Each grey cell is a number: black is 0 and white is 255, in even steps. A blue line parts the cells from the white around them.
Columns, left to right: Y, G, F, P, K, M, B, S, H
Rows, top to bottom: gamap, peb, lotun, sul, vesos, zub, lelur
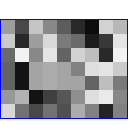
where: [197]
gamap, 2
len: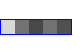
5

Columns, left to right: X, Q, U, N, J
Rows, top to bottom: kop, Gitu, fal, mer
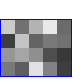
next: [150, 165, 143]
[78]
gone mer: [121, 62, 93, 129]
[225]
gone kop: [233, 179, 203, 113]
[107]
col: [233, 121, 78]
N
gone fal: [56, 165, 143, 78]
[150]
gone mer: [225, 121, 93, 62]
[129]
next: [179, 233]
[107]

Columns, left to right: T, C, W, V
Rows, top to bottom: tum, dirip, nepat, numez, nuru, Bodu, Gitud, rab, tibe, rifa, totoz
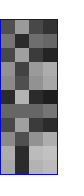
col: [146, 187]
W
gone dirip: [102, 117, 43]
[110]
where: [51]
tum, 3

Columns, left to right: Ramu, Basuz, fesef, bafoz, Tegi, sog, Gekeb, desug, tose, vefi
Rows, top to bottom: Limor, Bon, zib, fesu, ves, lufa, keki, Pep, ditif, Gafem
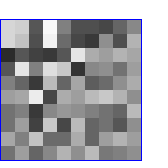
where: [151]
keki, 4
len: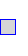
1
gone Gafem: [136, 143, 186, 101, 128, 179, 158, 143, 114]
[120]
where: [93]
ves, 6
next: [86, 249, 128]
[79]

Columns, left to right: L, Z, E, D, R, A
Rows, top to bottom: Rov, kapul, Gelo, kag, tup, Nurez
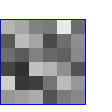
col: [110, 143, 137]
A
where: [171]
Nurez, 2
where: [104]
Gelo, 3
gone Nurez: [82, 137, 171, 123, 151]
[159]
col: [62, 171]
E

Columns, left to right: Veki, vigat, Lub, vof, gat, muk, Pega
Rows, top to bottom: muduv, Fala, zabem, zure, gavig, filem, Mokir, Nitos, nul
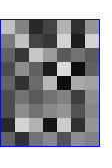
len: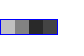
4
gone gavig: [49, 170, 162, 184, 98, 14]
[106]
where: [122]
Fala, 0
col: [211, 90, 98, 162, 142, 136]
Pega

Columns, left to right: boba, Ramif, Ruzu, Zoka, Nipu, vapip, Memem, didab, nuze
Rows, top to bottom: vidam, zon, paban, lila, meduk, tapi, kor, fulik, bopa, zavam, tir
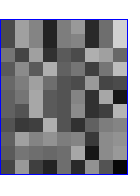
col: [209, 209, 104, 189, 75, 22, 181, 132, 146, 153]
nuze
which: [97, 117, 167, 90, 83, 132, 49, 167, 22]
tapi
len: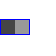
2

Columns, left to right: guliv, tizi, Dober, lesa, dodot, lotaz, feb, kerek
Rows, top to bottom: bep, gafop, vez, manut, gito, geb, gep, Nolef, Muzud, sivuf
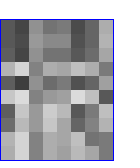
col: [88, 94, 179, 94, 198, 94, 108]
guliv
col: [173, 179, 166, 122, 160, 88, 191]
kerek
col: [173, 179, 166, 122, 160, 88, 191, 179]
kerek

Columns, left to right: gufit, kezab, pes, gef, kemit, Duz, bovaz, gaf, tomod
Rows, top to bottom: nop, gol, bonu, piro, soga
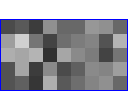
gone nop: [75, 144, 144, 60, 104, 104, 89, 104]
[151]
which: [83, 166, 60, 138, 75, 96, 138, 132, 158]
piro

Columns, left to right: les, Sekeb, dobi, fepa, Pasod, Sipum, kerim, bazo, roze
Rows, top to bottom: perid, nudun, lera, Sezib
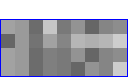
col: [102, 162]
les
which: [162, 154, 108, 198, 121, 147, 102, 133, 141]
perid
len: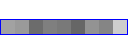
9

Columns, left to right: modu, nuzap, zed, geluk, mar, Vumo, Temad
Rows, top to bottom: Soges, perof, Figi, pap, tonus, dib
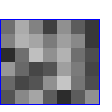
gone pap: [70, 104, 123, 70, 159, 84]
[151]
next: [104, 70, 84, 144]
[197]
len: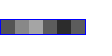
6
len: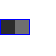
2
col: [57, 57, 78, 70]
Temad
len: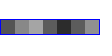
7

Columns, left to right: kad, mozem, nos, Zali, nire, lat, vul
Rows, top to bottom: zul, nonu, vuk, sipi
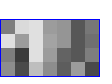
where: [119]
zul, 6
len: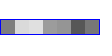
7
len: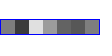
7
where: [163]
nonu, 3
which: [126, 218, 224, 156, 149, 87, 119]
zul
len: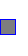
1
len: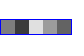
5

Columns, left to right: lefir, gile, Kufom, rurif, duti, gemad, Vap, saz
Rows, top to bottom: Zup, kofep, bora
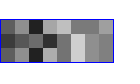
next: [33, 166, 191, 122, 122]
[159]
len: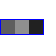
3
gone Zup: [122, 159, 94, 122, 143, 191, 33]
[166]
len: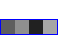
4
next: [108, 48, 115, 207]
[143]

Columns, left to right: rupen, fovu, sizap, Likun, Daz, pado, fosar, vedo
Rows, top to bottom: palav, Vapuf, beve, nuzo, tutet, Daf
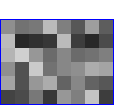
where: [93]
palav, 7
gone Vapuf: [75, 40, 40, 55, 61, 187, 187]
[48]

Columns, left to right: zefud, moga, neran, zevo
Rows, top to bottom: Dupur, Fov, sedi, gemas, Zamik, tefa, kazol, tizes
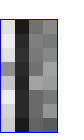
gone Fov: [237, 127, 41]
[121]
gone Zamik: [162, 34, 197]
[155]
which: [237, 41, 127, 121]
Fov
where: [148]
kazol, 3
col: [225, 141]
zefud
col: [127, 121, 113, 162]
neran

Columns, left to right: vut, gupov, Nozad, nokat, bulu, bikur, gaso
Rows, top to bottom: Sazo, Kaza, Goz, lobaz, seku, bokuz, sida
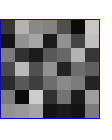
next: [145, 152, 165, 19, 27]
[19]
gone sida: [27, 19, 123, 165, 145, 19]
[152]
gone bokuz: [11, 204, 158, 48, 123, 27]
[115]
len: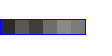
6
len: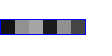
6

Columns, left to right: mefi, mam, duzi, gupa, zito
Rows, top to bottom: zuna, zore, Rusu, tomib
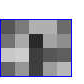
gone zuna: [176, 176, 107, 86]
[122]
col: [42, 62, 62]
duzi
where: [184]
tomib, 4
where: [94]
Rusu, 4

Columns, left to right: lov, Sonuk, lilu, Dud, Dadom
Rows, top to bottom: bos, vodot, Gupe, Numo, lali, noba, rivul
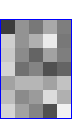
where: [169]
bos, 3
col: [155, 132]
lilu
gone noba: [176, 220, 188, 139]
[155]

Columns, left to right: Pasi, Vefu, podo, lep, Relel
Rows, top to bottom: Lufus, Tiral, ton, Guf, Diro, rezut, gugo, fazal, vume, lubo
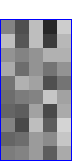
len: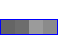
4
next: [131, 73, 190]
[93]
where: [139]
vume, 3
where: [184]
Tiral, 4

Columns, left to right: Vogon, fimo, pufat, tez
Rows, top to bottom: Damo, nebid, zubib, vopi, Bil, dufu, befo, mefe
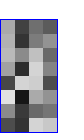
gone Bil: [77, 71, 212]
[206]
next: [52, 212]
[200]
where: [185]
zubib, 0

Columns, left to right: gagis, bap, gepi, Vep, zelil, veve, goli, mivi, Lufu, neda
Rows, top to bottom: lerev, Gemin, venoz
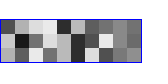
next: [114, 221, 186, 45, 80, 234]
[137]
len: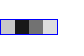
4
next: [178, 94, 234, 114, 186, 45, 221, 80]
[121]
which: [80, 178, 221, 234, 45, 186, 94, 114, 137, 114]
lerev
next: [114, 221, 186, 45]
[80]

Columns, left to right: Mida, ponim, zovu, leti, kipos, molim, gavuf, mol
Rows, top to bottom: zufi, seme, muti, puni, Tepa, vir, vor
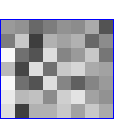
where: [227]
vir, 5
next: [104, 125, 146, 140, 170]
[83]
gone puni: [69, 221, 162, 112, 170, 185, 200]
[214]
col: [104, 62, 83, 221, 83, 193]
zovu
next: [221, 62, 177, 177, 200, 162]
[200]
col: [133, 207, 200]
kipos

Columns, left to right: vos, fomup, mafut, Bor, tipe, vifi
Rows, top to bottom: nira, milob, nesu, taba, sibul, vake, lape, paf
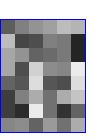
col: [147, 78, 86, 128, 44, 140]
fomup
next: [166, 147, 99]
[107]
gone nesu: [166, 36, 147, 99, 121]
[107]
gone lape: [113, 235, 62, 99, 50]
[44]

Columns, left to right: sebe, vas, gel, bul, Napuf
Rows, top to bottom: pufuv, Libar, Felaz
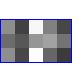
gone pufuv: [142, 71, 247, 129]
[65]
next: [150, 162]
[115]
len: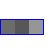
3
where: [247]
pufuv, 2

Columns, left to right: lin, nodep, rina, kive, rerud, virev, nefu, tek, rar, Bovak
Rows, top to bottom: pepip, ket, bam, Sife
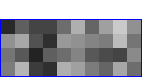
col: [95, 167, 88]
nodep
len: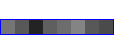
8
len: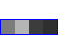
4
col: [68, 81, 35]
rina
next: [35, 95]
[109]
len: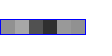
6
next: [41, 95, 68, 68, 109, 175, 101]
[160]

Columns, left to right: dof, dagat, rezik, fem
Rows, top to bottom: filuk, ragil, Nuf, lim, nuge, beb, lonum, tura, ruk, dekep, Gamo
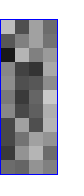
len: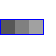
3
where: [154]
Nuf, 3
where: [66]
lim, 1
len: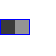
2

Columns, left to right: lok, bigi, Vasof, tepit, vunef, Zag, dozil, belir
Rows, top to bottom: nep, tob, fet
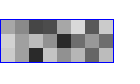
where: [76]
nep, 3
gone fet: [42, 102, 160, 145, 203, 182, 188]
[196]
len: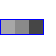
3
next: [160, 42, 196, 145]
[182]
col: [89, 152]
dozil
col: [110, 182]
Zag

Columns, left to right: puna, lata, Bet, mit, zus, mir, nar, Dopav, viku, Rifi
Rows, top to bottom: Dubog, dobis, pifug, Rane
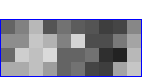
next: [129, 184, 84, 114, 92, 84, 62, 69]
[135]
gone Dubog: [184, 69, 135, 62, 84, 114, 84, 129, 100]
[92]

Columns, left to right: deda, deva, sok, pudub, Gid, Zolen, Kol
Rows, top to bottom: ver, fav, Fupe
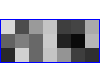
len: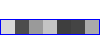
7
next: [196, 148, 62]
[48]
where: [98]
fav, 0
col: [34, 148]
Gid
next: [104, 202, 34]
[10]
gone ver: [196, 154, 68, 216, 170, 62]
[76]

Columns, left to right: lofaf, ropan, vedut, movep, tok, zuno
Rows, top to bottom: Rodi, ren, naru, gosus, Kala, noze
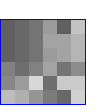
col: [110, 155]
ropan
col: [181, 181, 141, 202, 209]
zuno
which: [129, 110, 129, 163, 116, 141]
gosus

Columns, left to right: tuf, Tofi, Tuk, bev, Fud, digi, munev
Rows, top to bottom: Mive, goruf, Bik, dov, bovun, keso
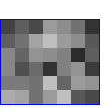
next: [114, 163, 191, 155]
[141]
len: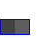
2

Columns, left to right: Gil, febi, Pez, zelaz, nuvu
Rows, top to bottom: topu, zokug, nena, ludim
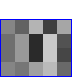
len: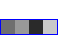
4
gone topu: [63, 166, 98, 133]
[180]

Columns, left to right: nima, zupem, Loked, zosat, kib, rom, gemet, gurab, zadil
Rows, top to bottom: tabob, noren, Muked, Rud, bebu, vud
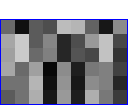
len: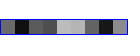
9
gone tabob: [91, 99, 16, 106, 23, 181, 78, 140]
[188]
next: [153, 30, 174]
[120]

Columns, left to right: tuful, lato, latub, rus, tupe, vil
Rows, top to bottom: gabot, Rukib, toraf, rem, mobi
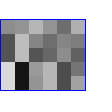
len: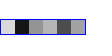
6
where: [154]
rem, 2
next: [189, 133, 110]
[133]
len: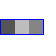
3
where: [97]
toraf, 5
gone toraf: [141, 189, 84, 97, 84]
[103]
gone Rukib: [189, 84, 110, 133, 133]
[125]

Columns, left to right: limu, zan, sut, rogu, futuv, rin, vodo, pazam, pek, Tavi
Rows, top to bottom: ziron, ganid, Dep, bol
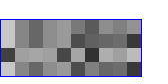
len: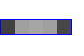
5
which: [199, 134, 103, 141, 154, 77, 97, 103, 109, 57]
ganid
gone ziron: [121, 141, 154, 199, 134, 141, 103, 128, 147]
[90]
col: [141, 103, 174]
pazam
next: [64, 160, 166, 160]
[71]
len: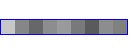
9
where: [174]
Dep, 7

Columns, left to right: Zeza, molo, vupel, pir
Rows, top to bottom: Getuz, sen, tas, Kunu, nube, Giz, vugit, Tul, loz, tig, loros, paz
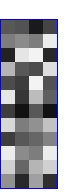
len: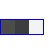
3
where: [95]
Giz, 3

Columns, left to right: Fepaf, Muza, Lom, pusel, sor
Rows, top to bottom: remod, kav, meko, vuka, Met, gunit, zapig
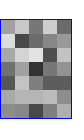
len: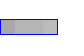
4
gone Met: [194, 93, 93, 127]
[87]
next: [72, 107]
[135]
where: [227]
meko, 2
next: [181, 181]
[188]

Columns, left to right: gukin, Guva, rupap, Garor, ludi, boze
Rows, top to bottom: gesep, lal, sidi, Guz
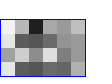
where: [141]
sidi, 2
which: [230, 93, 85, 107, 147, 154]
lal

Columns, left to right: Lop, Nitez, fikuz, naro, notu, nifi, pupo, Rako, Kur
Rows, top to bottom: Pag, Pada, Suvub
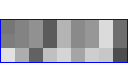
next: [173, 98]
[192]
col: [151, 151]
pupo
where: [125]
Pada, 0
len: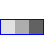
3
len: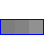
3

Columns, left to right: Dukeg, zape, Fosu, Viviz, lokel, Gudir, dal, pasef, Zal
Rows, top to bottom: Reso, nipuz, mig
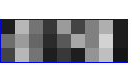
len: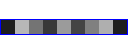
9
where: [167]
nipuz, 5
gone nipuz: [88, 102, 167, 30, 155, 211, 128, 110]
[43]
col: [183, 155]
zape
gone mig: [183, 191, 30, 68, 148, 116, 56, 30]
[22]
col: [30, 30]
Zal
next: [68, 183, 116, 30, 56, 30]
[148]

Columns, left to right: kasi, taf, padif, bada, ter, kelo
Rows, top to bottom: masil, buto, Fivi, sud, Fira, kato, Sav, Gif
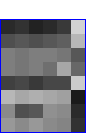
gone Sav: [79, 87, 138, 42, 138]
[144]
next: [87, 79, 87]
[95]
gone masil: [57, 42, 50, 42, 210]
[34]
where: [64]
Fira, 0
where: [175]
kato, 2

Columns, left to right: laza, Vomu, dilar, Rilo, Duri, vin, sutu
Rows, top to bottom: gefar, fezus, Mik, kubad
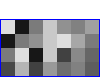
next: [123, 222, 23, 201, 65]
[137]
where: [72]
kubad, 0
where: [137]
Mik, 5

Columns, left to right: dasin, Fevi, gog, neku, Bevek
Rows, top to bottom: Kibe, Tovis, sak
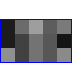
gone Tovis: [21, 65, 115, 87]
[28]
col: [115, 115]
gog
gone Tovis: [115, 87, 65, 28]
[21]
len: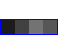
4
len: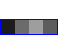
4

